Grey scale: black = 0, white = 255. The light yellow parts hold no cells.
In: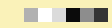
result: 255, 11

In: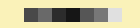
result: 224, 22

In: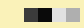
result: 225, 10

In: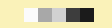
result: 251, 27

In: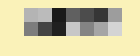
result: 212, 25

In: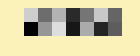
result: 221, 3

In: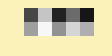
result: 247, 22
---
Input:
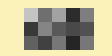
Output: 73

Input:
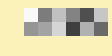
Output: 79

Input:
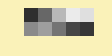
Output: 235

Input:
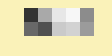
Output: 247

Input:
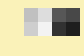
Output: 87

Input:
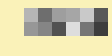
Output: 201

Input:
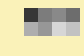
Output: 137
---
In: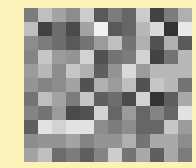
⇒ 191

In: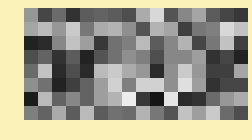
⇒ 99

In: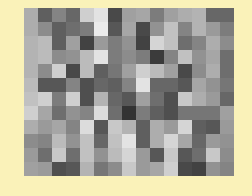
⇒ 154

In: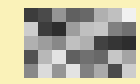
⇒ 219

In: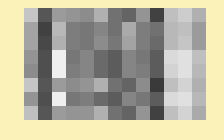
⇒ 86

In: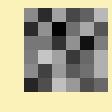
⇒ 78

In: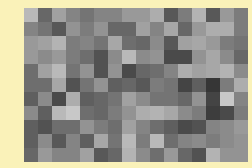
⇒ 153

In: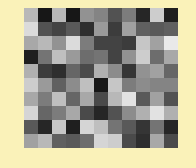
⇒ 184
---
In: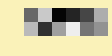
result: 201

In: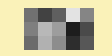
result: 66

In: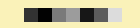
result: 2

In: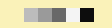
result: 154

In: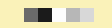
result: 27

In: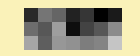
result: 117
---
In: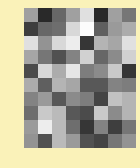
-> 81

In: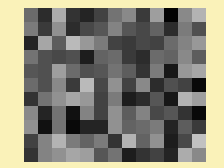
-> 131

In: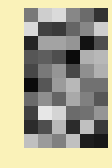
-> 155

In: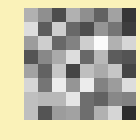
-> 84

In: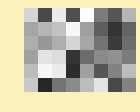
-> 38

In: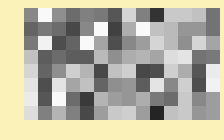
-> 128

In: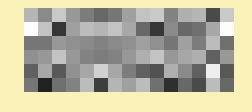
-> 33
